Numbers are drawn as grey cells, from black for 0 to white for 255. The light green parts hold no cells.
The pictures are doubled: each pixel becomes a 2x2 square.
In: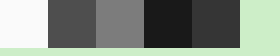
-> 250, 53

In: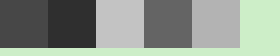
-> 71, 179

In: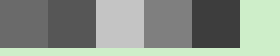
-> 106, 61

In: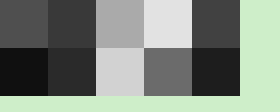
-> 79, 29

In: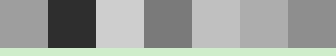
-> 158, 142

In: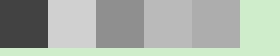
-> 66, 173

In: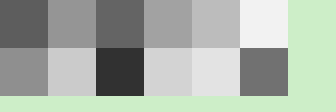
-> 93, 113

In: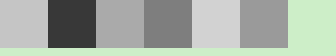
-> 197, 154

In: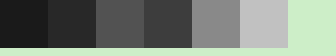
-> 26, 193
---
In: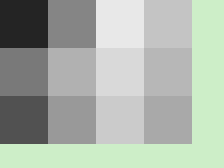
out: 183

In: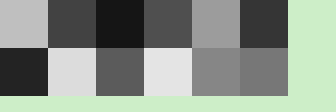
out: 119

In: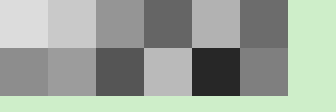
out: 127

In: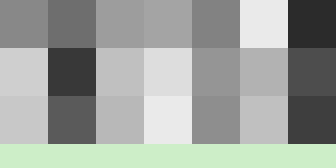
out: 77

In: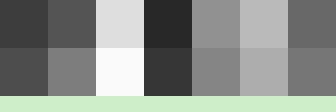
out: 118

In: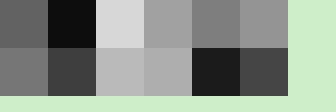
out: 69

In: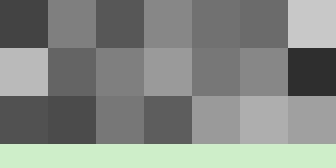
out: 46

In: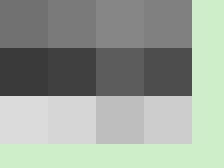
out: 78
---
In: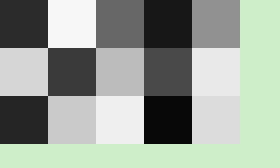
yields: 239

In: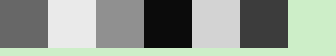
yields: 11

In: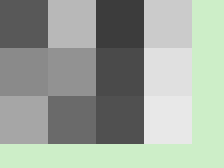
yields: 106

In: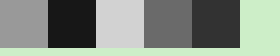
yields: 210

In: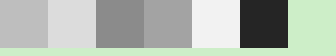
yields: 163

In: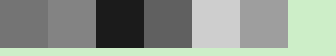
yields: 96

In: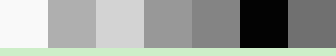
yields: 132

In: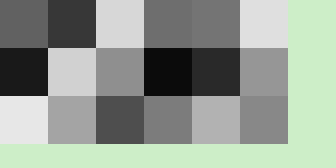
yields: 124

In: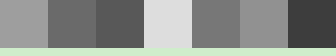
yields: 119

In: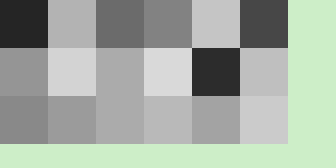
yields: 185
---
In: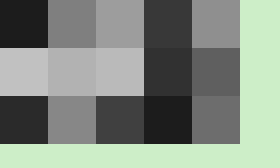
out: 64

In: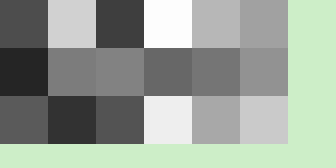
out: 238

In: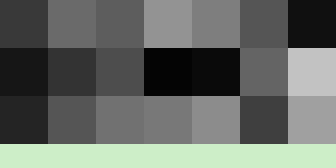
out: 140

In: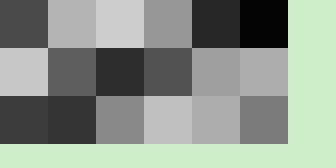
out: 192

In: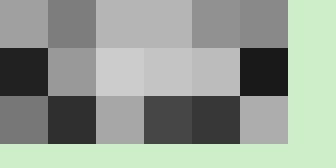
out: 70

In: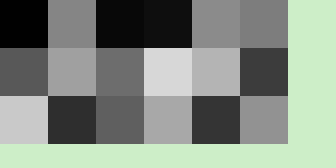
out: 168

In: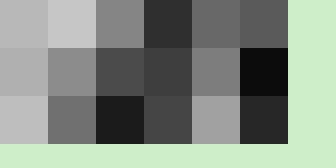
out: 69

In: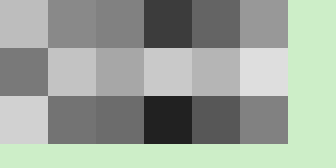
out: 33

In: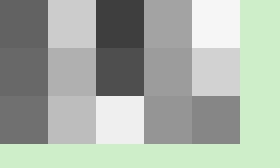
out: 239

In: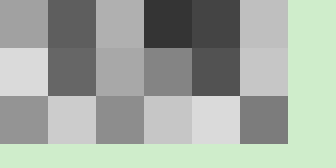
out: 197
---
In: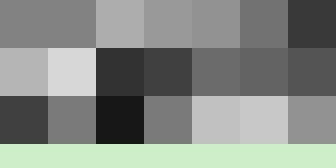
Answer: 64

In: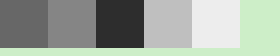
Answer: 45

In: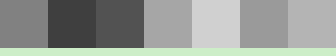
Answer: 166

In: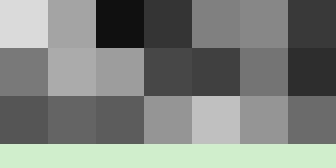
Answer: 71

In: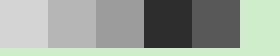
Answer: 156

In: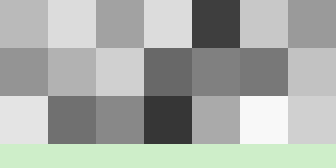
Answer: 104

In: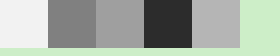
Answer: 159

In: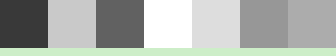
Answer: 255

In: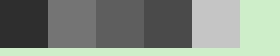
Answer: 94
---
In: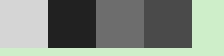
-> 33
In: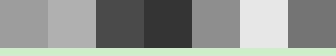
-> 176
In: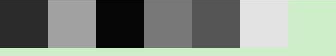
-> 161
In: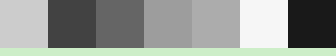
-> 66
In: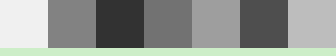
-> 130
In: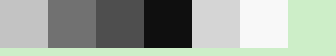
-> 113
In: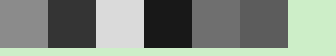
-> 52
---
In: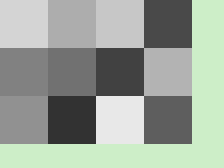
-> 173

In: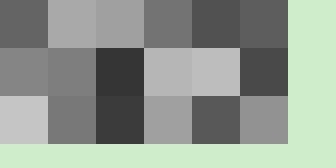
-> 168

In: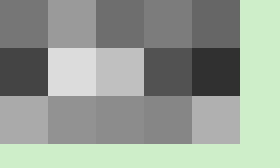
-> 154

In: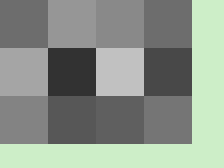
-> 150

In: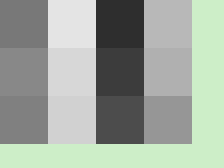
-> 228

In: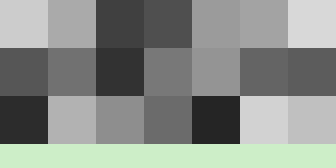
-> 170

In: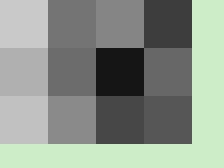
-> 115
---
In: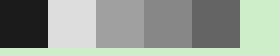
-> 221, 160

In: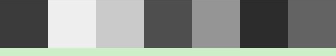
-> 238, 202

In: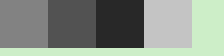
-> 196, 130

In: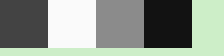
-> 250, 139

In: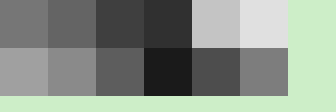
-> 224, 196

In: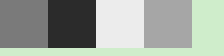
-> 235, 166
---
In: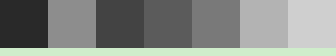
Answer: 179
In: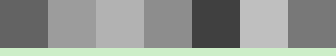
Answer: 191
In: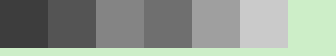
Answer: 159
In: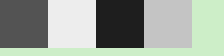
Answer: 30
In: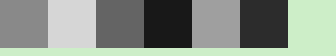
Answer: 159
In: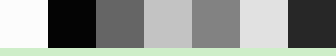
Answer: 225
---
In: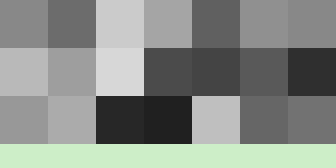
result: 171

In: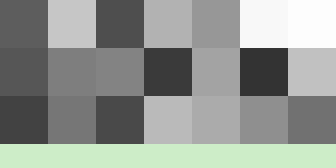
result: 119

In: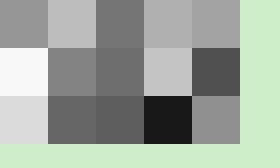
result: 102

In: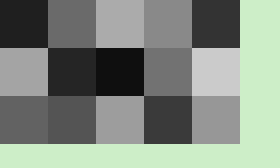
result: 84

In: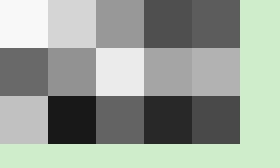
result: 24

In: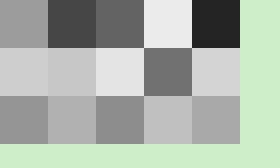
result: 177
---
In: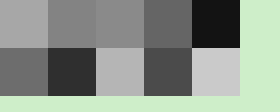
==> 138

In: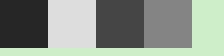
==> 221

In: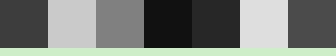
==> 39

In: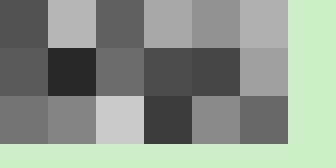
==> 168

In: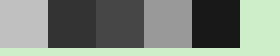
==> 70

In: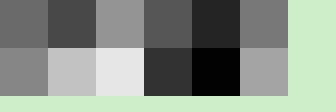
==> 86

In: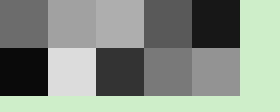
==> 174
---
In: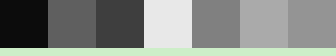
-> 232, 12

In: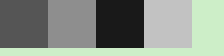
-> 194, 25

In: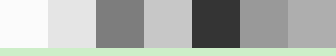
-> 251, 52

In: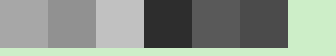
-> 193, 45

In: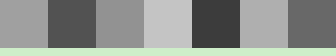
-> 196, 60

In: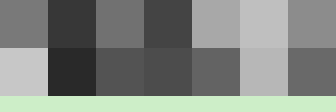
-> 199, 41

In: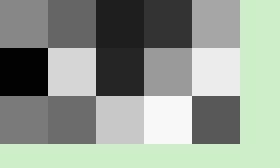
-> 248, 2

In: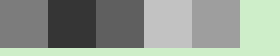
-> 194, 53
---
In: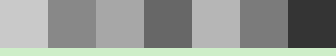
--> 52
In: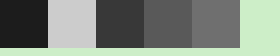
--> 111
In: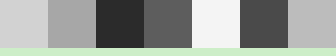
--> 188
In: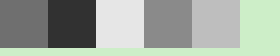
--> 190
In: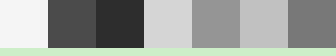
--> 120
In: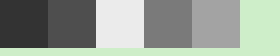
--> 163
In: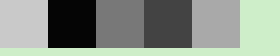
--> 169
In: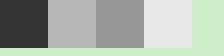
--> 232
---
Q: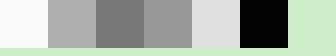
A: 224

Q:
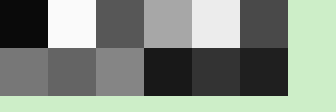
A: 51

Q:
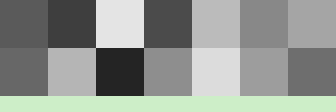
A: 157

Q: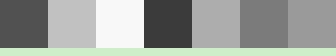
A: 123

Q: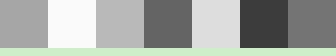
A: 60

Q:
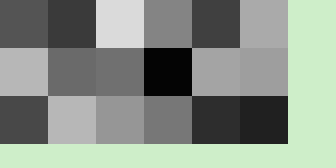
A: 45

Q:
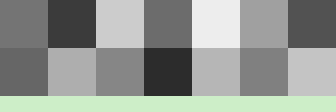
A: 128
